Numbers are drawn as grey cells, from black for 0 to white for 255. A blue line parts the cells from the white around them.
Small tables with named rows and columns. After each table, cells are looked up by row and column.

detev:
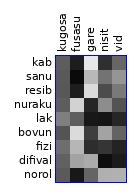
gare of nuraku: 37
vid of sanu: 149
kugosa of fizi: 110
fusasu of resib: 29
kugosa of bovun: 84
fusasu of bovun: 219
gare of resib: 218
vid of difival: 27
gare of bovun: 62
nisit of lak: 21
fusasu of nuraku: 210
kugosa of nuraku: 93
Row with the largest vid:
norol

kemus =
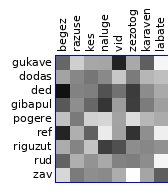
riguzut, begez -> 172
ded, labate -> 170
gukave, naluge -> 165
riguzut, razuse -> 132
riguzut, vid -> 80
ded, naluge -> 82
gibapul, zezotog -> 62
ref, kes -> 97
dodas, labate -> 191
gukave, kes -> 167
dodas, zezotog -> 123
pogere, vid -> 163
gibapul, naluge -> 53
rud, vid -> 130
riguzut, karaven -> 135
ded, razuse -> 130

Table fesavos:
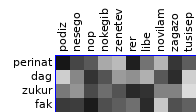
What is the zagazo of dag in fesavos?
44
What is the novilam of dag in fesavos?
88
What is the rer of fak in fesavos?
111
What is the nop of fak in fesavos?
27
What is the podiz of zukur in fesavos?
121
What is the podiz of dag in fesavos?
206
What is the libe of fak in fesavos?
42
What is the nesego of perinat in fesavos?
70
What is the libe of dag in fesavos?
176
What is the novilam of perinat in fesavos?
180
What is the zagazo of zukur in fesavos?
130
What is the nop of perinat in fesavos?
89
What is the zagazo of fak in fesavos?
80
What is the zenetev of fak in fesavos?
94
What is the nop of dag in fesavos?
51
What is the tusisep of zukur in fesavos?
220
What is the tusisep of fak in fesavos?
97
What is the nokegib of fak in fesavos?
79
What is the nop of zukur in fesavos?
74
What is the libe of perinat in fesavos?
115

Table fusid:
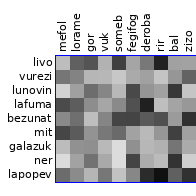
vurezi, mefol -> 118
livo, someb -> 64
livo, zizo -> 162
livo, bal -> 161
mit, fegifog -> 162
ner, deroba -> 172
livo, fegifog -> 165
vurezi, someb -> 199
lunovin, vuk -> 134
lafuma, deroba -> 32
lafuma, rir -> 190
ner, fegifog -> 68
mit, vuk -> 120
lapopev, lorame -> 139
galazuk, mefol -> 188
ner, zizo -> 207
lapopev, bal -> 96

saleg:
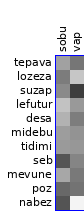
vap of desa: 125
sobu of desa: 178
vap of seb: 133
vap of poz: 115
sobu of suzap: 138
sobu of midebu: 157
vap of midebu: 147
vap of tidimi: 151
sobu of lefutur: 194
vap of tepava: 118
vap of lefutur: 153
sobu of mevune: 167
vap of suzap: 61
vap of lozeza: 198
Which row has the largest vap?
nabez

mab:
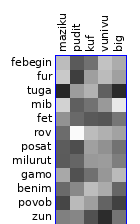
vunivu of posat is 145
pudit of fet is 105
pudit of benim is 136
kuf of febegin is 113
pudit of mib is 95
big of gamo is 186
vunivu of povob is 99
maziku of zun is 128
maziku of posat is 92
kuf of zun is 81
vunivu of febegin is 194
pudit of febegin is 90
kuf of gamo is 112
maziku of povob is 70
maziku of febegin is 188
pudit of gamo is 81
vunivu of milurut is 156
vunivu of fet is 85
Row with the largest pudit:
rov

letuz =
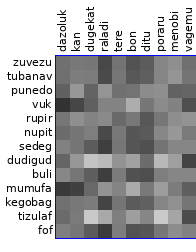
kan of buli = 118
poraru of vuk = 139
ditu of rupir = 87
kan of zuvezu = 120
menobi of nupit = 152
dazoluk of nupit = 107
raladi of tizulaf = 169
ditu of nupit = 90
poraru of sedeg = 116
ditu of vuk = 119
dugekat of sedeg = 92
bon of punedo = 115
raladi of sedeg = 63
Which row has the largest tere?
dudigud

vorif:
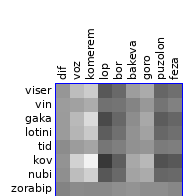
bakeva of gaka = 141
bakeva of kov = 168
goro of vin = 152
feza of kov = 88
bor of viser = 105
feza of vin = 129
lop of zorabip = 137
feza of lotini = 111
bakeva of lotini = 146

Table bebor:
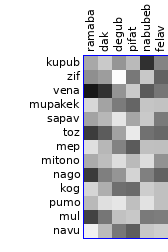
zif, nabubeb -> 200
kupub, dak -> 201
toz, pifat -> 234
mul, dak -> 118
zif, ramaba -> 143
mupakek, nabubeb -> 197
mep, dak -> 183
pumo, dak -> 223
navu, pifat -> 93
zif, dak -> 157
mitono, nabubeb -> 221
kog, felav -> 192
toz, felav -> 104
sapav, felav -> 122

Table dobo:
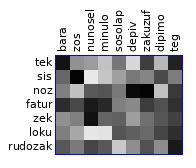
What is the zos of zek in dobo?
128
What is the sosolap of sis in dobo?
160
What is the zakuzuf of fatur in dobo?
60
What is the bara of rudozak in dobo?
87
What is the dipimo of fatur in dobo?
81
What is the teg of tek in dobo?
33
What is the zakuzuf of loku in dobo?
105
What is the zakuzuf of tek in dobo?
62
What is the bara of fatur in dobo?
44
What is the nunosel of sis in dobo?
232
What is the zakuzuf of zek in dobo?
112
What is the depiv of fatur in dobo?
137
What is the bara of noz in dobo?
127
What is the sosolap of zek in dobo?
96

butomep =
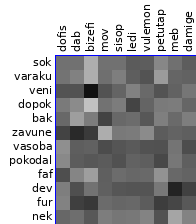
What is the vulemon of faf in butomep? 105
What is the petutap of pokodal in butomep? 72
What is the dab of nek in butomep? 110
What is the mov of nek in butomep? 125
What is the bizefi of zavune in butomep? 58
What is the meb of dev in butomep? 35
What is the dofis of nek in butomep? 103
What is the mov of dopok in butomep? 114
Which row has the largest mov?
zavune

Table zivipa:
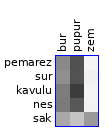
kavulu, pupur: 60
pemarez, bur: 137
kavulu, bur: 125
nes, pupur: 87
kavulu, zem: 244
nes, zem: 242
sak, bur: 168
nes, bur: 122

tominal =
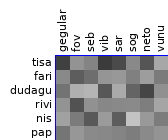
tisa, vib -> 59
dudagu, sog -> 100
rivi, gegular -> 147
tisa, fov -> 147
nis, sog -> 195
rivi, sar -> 137
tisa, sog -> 137
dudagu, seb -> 181
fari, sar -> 152
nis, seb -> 89
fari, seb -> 110
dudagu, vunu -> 144
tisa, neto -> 85
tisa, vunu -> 167
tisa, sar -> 74
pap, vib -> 136
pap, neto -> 138
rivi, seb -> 145
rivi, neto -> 126

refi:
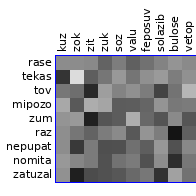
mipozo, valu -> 93
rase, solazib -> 131
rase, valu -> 96
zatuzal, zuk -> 81
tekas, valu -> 117
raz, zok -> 118
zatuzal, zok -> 31
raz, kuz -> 142
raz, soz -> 138
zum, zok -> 153
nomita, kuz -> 152

